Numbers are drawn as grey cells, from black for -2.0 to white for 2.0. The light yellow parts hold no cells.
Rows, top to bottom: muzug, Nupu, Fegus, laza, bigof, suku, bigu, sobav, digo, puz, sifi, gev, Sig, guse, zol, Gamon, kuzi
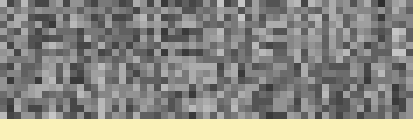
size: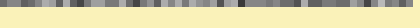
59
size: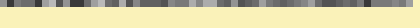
59
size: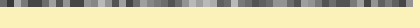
59
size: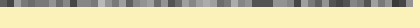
59

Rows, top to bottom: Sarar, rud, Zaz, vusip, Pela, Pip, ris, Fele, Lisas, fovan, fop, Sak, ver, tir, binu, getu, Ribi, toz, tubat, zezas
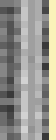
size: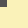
1
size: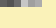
6
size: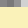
4

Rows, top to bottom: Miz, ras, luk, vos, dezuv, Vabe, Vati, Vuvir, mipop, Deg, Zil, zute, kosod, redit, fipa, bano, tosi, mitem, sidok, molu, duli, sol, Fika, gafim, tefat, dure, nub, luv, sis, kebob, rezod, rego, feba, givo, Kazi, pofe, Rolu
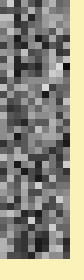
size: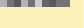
10
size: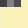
3

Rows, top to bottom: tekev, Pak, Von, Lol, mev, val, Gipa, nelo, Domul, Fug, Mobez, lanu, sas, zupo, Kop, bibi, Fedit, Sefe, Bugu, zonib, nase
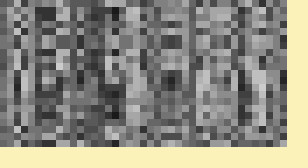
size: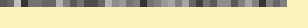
41
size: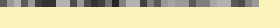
37
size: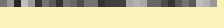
31
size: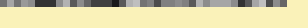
41
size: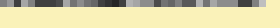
38

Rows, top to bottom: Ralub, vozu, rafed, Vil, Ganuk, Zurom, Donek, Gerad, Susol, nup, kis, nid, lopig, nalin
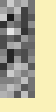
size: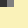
2
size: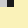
2
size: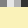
4
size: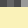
4
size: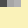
3
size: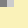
2
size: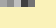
5

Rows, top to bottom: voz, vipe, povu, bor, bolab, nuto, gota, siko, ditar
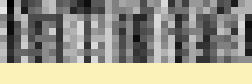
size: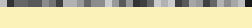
36
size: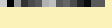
15

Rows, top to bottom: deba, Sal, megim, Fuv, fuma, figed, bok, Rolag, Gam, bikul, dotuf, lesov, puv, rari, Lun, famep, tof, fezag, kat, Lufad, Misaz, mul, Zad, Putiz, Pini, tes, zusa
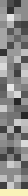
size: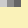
3
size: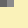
2
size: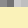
4
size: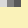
3
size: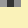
3
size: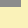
3
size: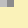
2

